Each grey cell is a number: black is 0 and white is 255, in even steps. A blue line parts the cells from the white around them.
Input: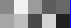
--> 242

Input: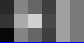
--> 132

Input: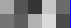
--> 84

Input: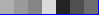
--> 154

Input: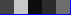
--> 199

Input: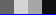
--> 212

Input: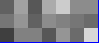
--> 161

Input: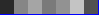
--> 134

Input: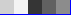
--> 243

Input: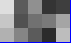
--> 91
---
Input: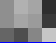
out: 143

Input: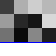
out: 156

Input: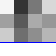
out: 160

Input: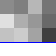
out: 224

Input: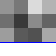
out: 111

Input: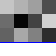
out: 108
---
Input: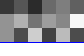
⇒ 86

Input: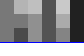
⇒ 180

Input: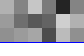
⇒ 132

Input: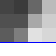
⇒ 59

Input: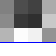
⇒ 77

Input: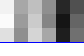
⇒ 167

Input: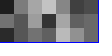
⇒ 124

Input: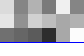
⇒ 133

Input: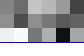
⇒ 108
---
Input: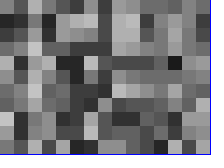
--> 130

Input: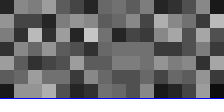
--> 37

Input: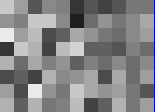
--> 200

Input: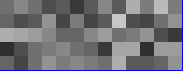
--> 112

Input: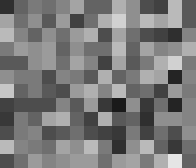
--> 47

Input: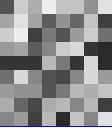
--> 83

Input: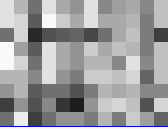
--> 225

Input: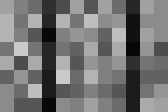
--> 161
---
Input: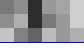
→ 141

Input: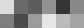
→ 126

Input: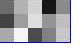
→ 66

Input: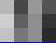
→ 206

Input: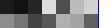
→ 141

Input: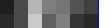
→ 41

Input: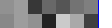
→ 136

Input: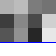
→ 61

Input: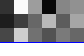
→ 29
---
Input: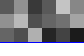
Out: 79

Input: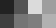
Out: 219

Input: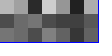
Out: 117

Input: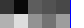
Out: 93

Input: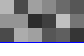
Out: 44

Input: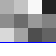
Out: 153

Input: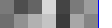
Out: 100

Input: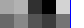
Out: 48
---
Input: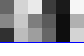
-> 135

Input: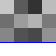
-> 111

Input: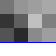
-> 52

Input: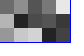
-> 181

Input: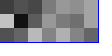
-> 195

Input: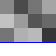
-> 194

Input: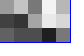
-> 65

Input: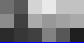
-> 140

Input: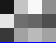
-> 229
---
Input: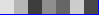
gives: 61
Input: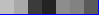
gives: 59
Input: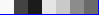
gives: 27
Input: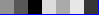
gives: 1
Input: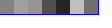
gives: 149
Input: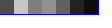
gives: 126
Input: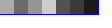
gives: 149
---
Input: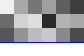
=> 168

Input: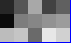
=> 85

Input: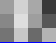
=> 210

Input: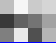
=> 246

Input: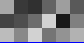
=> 57

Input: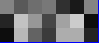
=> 89

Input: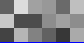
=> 220

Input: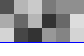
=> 182

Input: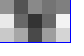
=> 83

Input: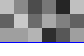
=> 137
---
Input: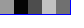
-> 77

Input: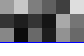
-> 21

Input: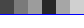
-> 70

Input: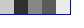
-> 91

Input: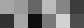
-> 50

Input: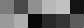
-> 19
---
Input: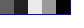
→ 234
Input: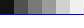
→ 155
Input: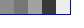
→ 162
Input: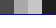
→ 169
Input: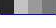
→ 194
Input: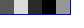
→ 42
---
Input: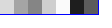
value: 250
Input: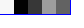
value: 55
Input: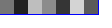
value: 53
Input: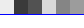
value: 217
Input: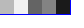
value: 100
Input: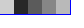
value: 91
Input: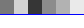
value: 140
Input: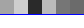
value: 187
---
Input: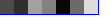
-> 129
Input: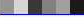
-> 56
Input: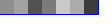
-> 123
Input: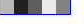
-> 32
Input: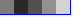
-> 41
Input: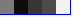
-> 13
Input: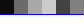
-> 168
